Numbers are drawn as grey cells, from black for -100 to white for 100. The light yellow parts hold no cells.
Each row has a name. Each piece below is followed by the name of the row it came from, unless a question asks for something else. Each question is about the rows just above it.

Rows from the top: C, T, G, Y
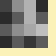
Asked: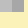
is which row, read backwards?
G
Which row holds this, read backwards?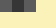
Y
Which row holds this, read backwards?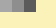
G
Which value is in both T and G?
[-29]
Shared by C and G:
[11]

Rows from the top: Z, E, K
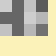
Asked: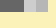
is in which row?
E
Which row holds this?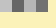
K
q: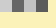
Z
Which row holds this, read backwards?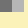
K

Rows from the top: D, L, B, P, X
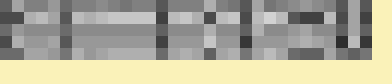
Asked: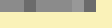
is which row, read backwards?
B
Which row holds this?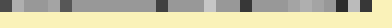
P
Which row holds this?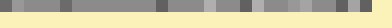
B

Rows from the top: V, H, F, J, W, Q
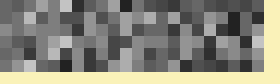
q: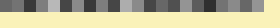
W
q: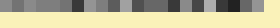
F
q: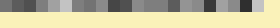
J
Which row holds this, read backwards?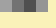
H
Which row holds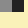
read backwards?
Q

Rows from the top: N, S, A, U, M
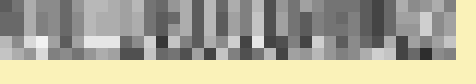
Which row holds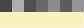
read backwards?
U
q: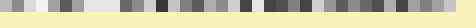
U
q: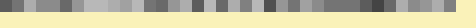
N
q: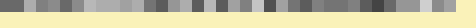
A
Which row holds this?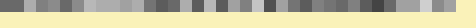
S

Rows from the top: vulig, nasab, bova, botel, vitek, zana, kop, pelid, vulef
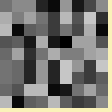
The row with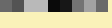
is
pelid
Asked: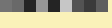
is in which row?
kop
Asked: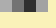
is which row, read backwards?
vitek
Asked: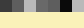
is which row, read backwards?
vulef
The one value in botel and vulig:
[-82]
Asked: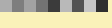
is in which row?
nasab

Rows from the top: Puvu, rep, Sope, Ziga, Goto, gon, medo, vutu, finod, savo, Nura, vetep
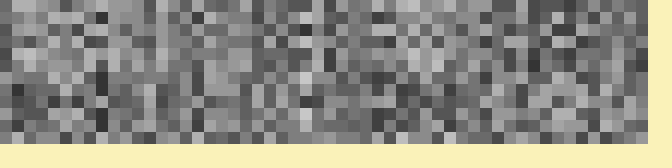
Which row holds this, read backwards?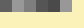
medo
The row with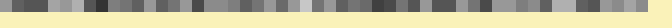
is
savo
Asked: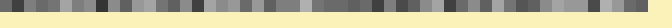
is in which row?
Nura
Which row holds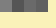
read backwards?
vetep

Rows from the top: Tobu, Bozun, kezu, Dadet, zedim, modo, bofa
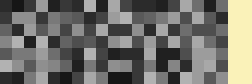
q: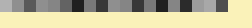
modo
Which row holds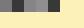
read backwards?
modo
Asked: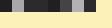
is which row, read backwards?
zedim

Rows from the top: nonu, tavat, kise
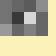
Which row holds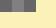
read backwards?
kise
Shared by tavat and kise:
[-20]

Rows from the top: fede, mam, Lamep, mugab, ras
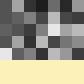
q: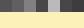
mam
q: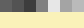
Lamep
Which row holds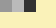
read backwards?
ras

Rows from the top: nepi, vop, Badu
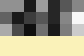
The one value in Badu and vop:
[-80]
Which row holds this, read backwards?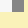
vop
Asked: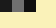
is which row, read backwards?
Badu

